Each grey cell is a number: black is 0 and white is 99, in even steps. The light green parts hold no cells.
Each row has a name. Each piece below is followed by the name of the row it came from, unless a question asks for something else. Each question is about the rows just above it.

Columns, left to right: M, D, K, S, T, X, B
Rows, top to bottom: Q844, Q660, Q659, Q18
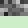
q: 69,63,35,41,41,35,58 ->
Q659
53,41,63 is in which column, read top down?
D

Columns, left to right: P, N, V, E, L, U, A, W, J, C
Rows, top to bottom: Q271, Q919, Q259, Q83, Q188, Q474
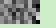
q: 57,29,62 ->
Q83
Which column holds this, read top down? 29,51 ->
W
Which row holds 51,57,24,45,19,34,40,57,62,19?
Q259

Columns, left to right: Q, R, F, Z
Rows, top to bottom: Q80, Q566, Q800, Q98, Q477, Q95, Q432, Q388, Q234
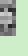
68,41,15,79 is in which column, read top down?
F
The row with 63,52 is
Q477
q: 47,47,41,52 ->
Q566

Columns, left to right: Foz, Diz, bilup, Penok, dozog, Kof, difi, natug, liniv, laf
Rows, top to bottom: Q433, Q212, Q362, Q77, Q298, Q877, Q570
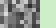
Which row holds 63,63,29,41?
Q298
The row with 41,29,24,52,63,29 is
Q77
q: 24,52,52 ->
Q362
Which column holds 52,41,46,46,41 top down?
Penok
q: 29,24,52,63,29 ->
Q77
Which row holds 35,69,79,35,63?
Q433

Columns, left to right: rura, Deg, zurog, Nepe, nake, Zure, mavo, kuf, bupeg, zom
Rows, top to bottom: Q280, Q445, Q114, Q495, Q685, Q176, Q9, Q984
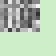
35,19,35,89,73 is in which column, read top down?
zom
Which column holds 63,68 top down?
rura
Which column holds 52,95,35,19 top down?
zom

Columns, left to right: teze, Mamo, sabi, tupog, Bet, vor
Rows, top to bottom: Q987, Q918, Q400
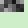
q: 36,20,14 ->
Q400
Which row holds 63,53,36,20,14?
Q400
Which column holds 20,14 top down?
vor

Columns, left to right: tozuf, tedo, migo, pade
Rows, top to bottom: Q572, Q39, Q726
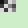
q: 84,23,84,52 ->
Q726
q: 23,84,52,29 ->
Q39
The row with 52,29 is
Q39
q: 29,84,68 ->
Q572

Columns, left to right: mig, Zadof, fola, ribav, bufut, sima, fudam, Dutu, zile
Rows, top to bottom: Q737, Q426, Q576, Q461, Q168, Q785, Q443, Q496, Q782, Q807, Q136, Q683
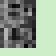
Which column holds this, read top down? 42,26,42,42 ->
sima
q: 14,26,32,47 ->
Q807
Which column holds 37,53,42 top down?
mig
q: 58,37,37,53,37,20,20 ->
Q737
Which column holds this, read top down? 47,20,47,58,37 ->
fola

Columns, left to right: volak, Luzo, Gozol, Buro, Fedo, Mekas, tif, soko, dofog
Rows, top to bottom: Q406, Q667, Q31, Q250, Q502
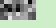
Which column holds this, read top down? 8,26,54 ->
Luzo
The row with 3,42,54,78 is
Q31
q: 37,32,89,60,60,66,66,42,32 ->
Q502
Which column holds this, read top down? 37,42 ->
soko
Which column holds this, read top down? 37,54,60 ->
Buro
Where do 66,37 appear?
Q250

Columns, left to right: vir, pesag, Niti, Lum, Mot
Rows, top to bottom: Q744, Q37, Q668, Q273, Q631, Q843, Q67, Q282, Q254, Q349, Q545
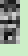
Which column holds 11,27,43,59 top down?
Niti
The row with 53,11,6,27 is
Q254
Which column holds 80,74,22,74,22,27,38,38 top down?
Lum
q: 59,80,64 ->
Q273
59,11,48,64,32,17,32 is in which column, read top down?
Mot
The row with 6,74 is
Q349
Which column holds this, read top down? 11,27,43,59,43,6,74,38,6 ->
Niti

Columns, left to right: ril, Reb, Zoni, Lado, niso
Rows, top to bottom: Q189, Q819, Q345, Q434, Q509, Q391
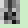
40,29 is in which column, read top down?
Zoni
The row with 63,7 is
Q391
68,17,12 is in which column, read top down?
Reb
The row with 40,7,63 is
Q434
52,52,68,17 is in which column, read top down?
Reb

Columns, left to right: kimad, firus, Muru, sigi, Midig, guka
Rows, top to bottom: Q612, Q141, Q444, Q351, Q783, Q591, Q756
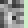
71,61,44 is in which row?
Q141
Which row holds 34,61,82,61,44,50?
Q591
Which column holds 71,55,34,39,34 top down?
kimad

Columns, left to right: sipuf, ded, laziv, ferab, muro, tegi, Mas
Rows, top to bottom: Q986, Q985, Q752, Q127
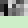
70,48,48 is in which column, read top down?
muro
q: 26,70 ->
Q985
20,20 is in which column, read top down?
sipuf
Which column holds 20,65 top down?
sipuf
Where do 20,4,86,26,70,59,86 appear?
Q985
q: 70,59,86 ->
Q985
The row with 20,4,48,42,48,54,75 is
Q752

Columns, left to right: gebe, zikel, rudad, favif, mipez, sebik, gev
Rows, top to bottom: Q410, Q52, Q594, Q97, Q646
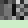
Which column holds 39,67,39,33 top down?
mipez
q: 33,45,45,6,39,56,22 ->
Q97
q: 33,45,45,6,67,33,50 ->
Q594
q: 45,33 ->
Q646
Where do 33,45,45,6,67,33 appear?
Q594
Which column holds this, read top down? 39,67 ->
mipez
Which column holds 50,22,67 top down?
gev

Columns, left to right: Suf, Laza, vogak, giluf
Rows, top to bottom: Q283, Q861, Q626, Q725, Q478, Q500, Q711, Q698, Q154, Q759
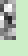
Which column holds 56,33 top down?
Suf
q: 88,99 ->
Q861
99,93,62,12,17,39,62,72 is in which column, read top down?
vogak
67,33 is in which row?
Q725
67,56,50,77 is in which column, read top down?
giluf
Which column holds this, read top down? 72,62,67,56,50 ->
giluf

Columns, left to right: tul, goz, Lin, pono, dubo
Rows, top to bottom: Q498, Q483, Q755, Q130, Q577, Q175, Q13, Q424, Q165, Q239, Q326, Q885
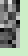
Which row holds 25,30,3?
Q326
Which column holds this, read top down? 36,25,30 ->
goz
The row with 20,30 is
Q577

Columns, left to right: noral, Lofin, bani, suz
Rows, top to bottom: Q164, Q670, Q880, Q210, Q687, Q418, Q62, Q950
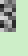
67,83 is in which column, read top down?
noral
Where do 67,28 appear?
Q210
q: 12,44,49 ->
Q670
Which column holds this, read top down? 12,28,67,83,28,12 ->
noral

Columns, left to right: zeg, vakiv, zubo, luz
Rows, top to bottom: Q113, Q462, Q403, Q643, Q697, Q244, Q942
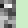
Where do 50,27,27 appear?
Q643
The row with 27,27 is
Q643
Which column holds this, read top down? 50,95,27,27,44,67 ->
zubo
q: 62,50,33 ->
Q113

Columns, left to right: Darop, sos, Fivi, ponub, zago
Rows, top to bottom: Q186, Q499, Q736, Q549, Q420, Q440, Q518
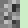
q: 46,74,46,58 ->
Q549
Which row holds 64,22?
Q440
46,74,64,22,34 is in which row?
Q440
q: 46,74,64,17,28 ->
Q499

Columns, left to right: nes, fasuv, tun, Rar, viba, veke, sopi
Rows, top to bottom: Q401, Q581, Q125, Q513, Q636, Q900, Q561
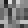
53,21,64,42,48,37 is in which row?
Q513
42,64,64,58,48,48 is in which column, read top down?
Rar
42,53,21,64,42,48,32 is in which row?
Q125
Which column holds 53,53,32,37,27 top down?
sopi
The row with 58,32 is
Q636
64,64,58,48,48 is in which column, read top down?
Rar

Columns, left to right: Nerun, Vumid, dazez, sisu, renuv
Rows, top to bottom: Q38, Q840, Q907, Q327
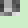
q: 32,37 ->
Q38
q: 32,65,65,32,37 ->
Q38

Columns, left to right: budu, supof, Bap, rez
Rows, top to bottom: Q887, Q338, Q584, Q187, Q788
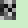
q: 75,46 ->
Q788
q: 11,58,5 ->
Q584
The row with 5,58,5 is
Q338
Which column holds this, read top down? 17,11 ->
budu
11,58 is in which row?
Q584

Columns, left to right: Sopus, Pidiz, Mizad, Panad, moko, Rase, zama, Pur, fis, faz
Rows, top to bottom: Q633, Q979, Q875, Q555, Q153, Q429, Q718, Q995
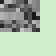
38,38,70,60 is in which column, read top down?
moko
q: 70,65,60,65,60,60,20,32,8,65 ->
Q555
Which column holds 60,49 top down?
moko

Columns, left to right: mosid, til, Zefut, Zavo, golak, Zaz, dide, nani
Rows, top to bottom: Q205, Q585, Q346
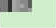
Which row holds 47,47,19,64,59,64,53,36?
Q585
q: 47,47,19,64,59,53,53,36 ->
Q205
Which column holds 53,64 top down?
Zaz

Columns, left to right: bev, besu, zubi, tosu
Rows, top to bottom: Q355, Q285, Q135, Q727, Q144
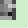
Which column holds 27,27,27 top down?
tosu
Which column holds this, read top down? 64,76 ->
zubi
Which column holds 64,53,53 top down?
besu
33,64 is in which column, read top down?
bev
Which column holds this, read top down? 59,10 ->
zubi
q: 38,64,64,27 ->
Q355

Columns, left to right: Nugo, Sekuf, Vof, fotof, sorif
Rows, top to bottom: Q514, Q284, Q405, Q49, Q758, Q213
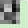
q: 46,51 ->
Q514
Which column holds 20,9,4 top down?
fotof
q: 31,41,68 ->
Q758
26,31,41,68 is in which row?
Q758
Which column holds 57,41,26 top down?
sorif

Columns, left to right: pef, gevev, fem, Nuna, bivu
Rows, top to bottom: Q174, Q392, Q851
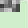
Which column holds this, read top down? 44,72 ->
gevev
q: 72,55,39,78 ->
Q174

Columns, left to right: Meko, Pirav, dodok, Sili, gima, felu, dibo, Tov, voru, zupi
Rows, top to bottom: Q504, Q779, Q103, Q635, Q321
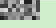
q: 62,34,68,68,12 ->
Q321
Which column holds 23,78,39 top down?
Meko
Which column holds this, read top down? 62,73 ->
voru
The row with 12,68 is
Q504
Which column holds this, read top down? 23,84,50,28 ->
Pirav
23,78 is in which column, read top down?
Meko
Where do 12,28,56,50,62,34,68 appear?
Q321

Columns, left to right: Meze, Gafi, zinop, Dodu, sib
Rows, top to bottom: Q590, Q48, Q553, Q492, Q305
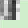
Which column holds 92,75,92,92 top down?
sib
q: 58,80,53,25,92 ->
Q492
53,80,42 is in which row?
Q48
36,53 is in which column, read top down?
zinop
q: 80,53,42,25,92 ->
Q305

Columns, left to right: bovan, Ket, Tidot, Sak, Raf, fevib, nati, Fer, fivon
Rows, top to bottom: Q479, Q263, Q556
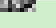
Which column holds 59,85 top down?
Raf
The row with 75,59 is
Q479
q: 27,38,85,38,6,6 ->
Q263
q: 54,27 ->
Q479

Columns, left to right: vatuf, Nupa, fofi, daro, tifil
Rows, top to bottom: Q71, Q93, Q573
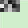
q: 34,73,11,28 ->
Q93
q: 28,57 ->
Q71
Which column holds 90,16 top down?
vatuf

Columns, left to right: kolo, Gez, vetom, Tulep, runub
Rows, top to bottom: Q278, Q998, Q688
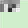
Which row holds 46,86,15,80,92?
Q688
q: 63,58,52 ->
Q278

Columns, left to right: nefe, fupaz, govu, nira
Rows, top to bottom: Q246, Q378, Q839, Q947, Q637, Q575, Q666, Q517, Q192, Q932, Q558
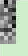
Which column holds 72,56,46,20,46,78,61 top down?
fupaz
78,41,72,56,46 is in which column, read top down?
fupaz
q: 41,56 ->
Q947
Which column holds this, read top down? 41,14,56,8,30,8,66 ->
nira
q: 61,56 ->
Q558
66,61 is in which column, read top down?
nira

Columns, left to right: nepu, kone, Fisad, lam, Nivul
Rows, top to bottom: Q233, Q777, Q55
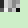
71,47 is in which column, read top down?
Fisad
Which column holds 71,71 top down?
Fisad
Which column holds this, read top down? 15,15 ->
nepu
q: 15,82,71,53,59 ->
Q233
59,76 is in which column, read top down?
Nivul

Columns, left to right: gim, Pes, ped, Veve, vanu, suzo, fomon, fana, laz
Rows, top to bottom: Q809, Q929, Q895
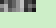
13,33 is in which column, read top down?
laz
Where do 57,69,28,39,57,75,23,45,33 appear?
Q929
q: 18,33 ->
Q895
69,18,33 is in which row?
Q895
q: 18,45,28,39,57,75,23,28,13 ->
Q809

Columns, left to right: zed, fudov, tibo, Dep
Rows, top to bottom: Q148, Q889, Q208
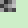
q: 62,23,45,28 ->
Q208
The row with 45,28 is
Q208
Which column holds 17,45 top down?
fudov
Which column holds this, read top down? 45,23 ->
fudov
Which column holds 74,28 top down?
Dep
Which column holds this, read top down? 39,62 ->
tibo
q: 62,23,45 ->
Q208

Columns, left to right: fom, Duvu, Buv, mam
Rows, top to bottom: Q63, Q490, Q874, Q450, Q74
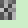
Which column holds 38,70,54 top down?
mam
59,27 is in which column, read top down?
Buv
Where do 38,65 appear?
Q63
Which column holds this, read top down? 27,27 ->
Buv

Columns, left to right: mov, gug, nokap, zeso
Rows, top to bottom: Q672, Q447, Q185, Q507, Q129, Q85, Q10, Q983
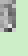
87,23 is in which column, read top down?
nokap
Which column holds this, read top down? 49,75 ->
zeso
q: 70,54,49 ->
Q129

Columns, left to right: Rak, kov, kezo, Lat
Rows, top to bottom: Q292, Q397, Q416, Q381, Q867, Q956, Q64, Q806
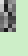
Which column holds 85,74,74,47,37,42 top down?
Rak
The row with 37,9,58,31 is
Q806
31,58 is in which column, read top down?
Lat
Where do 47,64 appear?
Q64
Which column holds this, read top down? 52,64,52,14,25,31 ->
kezo
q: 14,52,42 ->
Q416
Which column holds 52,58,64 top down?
kov

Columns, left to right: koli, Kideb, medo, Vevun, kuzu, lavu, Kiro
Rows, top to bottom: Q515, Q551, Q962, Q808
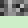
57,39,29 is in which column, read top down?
Kiro
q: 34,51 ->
Q808
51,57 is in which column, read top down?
Vevun
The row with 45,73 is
Q515
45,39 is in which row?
Q515

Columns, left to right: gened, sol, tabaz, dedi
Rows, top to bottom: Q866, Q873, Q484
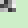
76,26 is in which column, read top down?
gened
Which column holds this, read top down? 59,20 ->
tabaz
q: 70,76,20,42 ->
Q484
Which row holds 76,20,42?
Q484

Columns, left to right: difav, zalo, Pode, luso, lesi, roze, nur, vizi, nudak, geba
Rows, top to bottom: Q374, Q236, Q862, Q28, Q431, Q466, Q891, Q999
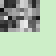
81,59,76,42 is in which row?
Q999
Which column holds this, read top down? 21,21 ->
Pode
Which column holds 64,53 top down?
lesi
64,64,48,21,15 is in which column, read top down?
luso
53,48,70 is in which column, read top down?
lesi

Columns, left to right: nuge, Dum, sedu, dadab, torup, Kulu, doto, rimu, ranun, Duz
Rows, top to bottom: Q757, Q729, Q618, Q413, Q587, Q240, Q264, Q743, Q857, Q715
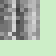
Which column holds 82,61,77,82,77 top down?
dadab
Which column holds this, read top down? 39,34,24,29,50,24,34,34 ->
torup
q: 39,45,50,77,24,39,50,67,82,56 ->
Q240
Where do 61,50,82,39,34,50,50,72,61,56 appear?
Q857
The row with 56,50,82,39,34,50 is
Q715

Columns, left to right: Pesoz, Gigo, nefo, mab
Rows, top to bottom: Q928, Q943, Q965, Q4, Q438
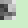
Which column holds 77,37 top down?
nefo
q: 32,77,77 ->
Q943
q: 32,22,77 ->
Q965

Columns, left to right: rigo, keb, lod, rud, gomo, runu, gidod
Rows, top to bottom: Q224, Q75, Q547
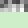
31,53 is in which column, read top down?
keb
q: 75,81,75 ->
Q547
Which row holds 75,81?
Q547
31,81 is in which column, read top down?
rud

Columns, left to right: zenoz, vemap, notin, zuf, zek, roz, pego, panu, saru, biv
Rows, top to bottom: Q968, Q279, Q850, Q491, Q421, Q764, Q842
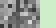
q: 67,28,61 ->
Q968
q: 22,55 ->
Q850

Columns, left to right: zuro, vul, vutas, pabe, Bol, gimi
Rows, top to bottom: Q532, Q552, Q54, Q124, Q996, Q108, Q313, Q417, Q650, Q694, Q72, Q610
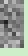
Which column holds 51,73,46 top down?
Bol
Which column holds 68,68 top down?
pabe

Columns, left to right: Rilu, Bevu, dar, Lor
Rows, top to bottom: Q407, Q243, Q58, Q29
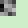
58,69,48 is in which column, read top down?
Bevu
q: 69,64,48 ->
Q243
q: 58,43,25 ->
Q407
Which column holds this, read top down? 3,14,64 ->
Rilu
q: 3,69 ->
Q243

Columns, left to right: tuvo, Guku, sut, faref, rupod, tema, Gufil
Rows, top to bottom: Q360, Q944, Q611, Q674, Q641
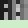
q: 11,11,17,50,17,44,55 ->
Q360
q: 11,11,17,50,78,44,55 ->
Q611
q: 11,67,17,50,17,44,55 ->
Q674

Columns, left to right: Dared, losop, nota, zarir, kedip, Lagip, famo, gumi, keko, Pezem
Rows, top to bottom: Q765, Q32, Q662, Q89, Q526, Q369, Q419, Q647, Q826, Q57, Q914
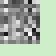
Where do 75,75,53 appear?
Q419
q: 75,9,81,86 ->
Q765
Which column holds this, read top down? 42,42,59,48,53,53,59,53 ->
nota
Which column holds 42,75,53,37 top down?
famo
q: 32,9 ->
Q826

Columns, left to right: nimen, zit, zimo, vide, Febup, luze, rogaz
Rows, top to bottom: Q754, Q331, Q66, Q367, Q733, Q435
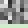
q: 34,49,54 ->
Q367
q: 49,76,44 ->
Q754
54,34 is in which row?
Q435

